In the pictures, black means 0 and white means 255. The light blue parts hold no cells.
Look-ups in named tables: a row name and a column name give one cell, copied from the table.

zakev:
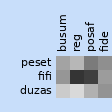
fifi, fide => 156
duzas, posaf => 177
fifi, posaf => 63
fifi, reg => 52
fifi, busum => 150
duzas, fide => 147
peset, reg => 183
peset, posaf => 123
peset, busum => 163
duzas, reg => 217
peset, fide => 143
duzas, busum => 203

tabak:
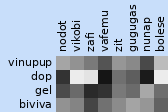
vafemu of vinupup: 84
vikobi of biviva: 132
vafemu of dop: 21
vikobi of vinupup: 146
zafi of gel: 42
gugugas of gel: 107
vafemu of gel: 50
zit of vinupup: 150
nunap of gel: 168
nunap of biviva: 150
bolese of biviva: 98
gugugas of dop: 94
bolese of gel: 110

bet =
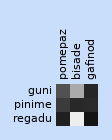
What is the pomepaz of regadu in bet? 31
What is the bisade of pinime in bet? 40
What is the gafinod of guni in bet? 38
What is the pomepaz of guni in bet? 81
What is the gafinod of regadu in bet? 20
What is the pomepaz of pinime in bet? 59
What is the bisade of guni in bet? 170
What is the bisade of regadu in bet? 238
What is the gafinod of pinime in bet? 42

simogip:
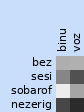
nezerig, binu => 71
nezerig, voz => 43
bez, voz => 176
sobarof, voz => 165
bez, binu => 174
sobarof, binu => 236
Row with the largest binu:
sobarof

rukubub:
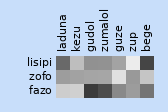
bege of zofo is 197
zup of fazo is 156
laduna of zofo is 157
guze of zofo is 224
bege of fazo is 116
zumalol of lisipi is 146
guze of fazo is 137
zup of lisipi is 236
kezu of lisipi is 190
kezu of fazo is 208
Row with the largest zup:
lisipi

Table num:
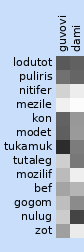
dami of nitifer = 237
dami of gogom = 139
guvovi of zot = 159
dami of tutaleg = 120
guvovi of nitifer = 210
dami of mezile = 252
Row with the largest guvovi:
mezile

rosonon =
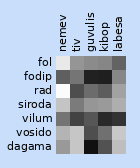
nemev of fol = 233
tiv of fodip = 117
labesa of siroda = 174
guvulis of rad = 108
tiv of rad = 78
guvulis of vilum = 86
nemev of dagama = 153
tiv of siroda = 123
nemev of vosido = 180
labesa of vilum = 51
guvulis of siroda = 150
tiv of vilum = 66
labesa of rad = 162
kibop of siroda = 154
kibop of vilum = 41
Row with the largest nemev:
rad

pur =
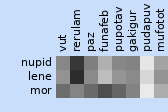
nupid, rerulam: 55
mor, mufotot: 173
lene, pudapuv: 215
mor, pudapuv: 234
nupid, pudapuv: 230
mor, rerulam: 132
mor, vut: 109
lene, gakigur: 138
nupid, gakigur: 131
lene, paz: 138
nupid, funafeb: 176
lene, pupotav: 149
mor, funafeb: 78
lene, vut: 147
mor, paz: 106
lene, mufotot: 147
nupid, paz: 127

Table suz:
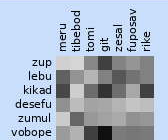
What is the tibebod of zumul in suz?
102
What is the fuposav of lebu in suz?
115
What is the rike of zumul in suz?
150
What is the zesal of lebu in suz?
87
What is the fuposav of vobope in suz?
119
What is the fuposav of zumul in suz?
144
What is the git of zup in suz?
64
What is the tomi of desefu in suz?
163
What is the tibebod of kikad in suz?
206
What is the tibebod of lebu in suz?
147
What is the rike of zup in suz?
129
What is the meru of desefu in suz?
144
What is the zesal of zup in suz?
131
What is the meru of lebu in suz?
97
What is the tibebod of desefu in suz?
188

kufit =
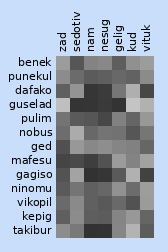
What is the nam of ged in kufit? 136
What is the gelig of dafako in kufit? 118
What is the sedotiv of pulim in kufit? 90
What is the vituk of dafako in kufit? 71
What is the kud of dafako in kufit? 175
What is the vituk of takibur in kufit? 92
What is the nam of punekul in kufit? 91
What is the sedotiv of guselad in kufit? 52
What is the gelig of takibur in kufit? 134
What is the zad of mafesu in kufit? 69
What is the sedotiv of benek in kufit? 86
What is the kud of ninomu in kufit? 108
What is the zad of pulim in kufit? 116
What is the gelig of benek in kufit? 94
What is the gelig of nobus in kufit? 114
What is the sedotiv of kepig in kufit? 140
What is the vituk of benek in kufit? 156
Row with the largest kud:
guselad

